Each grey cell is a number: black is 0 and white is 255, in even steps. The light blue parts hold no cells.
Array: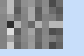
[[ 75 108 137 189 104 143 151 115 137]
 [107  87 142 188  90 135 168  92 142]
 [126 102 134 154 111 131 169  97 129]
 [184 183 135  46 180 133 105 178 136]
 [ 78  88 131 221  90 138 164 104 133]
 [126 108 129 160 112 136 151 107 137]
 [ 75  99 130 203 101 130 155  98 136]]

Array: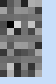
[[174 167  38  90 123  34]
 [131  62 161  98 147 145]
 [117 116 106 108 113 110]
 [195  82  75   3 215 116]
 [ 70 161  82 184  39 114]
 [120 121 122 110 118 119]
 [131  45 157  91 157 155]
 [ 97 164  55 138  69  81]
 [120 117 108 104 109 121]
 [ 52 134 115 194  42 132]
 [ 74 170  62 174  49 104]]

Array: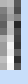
[[188  90 181]
 [172  77 127]
 [158 131 114]
 [192  39  96]
 [187  74 112]
 [216  64 173]
 [242  55 156]
 [234  96 156]
 [255  47 191]
 [246  86 177]]

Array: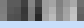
[[168 111 123  91  91  64 133  73 157 164 129 152]
 [191 101 125  88  83  55 125  53 158 177 133 162]
 [196  95 129  82  79  58 123  39 164 186 136 165]]

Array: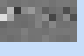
[[121 117 123 114 114 119 116 119 121 115 120]
 [ 77 109 114 183  55 138 153 124  95 109 114]
 [137  79 222 166 110 110 115 128 142  69 109]
 [113 117 103 112 110 108 113 130 109 134 114]
 [120 118 112 115 115 126 116 116 114 120 119]
 [111 117 114 109 113 121 115 116 127 118 113]]

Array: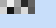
[[ 40  99 172 238 160]
 [219  88 214  19 140]]

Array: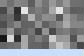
[[111 109 134 112 133 129  93 143 117 153 124 152]
 [ 94  97  74 127  46 228 113 125 112 169 227 127]
 [130 110  98 106  57 106 178 118 143 138  87 159]
 [135 134  79 110 133  98 100 144  96 118 134 170]
 [105 114 107 152  86 101 117  70 148  75 117 125]
 [ 83 157  24 217  45 168 105 126 103 205 151 153]
 [116  73 101 109 115 169 101 101  93 157 195 169]]

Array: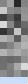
[[ 39 130 133 162]
 [127 145 201 138]
 [ 58 149  64  95]
 [ 76 106 216 134]
 [197  92  52  83]
 [ 93 167 179 162]
 [159 179 115 131]
 [172 155 180 159]
 [110 144 110 104]
 [169 216 111 127]
 [147 123 139 123]]

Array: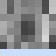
[[ 75 190 158  99 146 119 127 133]
 [ 76 196 161  92 150 139 133 142]
 [187 117 139 142 144 102 105 149]
 [195 152 175 154 124  68  80 144]
 [202 137 170 135 130  65  73 139]
 [215  85 134 168 117  88 102 146]
 [145  57  68 144 108 161 131 127]]
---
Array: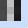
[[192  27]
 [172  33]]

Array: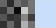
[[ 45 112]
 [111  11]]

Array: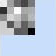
[[159 104]
 [181 251]]

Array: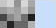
[[213 147]
 [173 160]]

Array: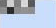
[[207 127]
 [ 45 141]]

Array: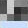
[[206 138]
 [201  42]]

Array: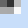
[[ 50 188]
 [169 250]]

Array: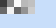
[[136 251]
 [242 103]]

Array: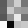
[[154 206]
 [200 158]]
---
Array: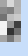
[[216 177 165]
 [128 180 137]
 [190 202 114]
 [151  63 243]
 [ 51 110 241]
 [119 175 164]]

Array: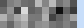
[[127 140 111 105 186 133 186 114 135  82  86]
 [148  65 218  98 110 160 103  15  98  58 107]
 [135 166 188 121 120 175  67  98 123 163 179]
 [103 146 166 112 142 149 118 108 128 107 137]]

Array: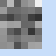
[[185  90 143 157 240 116]
 [107 108 116 122 107 154]
 [ 67  93 105  62  50  89]
 [159 162 103 105 170 173]
 [ 96  74 118  54 106 150]
 [125 114 132 131 123 146]
 [147  81 118 161 164 142]]

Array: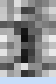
[[140 222 176 139 115 130 163 181]
 [143 174  64  72 132 176 211 197]
 [156 218 149 131 110 144 177 201]
 [ 98  70  80  93 137 125 115  87]
 [177  79  21  99  99 163 149 173]
 [177 167  14  60 119 202 235 237]
 [121 164  84  75 141 160 192 167]
 [166 172  28  61 125 195 232 226]
 [148  84  22  77 120 164 161 156]
 [ 75 183 222 142 142  88 110  90]
 [156 175  50  70 127 184 219 213]]

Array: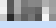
[[ 87 172 122 135 134 174 159 234]
 [ 89 169 110 111 101 217 163 240]
 [ 42 132  96 118  82 244 142 198]]

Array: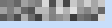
[[122 102 161 139 126 216  79 194  69 200 166 206 166 199 116]
 [127 161 104  84 185 185 133 217 179 224 151 132 167 104 161]
 [119  75 174 107  65 171 129 144 161  59 115 102  81 217  89]]

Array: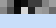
[[107   3  16  61  60 130 158 155]
 [ 75   9 215  33 157 149 106 131]]

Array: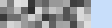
[[124 224 219  55 123  99 153 153 166  63  71 121 195]
 [139 190 100  47 217 142 196 179  83 147 216 163 119]
 [110 109 155 210 170  57  90 126  83 103 216 204  57]
 [213 201 155 137 105 201  97 163 166  73 168 221 145]]

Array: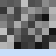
[[ 87  96 192  79  87 139 118  96]
 [151  68 122 153 131 106 180  54]
 [ 89  70 173 102  57  17 162 109]
 [ 96 171 106  63 148 136 184 134]
 [ 65 111  70 146  89 164  22 191]
 [183  94  62  59 144  41  55  81]
 [172  19  53  65  21  39 165 181]]
